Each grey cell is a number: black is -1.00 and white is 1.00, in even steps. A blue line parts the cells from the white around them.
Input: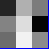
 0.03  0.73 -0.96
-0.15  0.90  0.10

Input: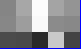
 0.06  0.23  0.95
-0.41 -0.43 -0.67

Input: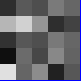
 0.43  0.64  0.17
-0.61 -0.32 -0.38

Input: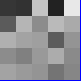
-0.29  0.42  0.10
 0.38  0.28  0.25

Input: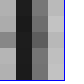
 0.35 -0.80 -0.14
 0.06 -0.77 -0.27

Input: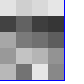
-0.48 -0.23 -0.51
 0.31 -0.04 -0.12
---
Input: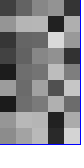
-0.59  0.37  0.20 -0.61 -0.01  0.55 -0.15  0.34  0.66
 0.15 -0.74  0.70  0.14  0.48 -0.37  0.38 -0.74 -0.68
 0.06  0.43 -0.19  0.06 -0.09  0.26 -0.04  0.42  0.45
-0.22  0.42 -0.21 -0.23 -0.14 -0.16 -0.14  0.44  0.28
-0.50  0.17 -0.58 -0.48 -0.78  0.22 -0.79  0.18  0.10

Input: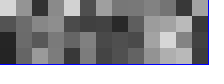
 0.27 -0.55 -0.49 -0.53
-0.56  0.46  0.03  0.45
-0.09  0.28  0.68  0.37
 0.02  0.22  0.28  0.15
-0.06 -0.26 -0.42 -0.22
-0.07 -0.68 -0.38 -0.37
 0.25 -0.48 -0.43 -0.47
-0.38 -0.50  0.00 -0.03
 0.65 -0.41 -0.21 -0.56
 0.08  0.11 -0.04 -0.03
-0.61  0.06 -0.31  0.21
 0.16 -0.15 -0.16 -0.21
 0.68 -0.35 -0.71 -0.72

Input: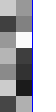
 0.19  0.01  0.96 -0.51 -0.61 -0.79  0.38
 0.59 -0.50  0.19  0.42  0.08  0.60 -0.45

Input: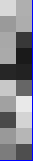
 0.37  0.36 -0.56 -0.80 -0.73 -0.20  0.83  0.66  0.43 -0.39
 0.70  0.21  0.32  0.33 -0.70  0.57  0.26 -0.42  0.20 -0.03

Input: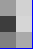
 0.65  0.68  0.33
 0.23 -0.52  0.00

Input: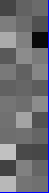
-0.16 -0.37 -0.93 -0.04  0.05 -0.27  0.10 -0.36 -0.21 -0.44 -0.21 -0.12
-0.23 -0.16  0.00  0.10 -0.24 -0.20 -0.14  0.29 -0.12 -0.43  0.01 -0.09
-0.46 -0.02  0.34 -0.30 -0.05 -0.24 -0.08 -0.11 -0.14  0.51 -0.49  0.44
